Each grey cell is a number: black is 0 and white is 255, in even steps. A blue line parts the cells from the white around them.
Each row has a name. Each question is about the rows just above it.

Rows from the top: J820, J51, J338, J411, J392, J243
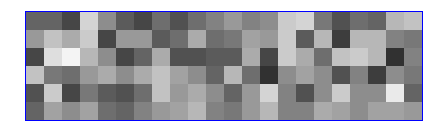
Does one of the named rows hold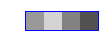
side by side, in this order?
yes
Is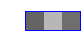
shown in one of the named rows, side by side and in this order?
yes
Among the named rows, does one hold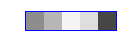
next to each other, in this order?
no
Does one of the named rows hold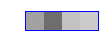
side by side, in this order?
no
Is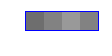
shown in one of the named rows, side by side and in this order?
yes
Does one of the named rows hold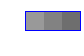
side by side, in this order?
no

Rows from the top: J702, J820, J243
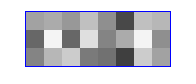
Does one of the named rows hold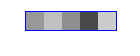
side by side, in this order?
no
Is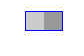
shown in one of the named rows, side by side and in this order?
no
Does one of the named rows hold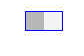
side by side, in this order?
no
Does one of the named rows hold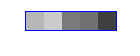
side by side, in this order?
yes
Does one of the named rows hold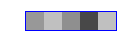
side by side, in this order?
yes

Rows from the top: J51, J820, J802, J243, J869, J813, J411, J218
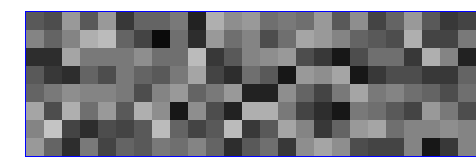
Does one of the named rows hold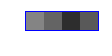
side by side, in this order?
yes
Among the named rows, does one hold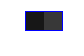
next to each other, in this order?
yes
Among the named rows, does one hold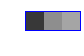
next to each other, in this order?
yes
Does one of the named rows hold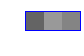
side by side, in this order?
no
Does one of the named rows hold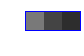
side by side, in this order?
yes
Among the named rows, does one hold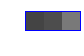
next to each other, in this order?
no
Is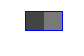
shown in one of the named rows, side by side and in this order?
yes

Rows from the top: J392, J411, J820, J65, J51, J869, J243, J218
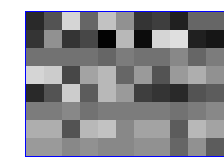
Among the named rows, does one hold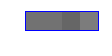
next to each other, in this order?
yes
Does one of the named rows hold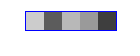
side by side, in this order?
yes

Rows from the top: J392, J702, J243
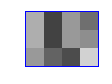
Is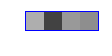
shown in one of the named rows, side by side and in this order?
yes
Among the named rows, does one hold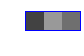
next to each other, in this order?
yes
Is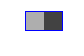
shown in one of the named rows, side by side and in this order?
yes

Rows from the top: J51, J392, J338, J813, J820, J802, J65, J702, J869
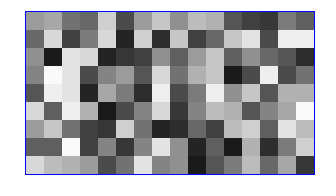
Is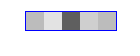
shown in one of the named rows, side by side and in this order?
no
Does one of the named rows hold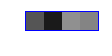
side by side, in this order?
no
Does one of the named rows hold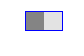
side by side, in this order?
yes
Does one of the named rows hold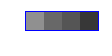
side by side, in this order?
no
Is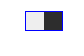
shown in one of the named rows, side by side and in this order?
no

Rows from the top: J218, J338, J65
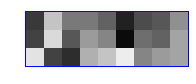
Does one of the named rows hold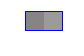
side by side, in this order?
yes
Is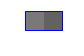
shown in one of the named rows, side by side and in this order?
yes
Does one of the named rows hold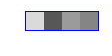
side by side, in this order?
yes
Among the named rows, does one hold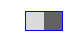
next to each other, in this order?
no
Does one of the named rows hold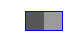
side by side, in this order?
yes
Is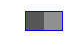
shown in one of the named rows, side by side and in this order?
yes

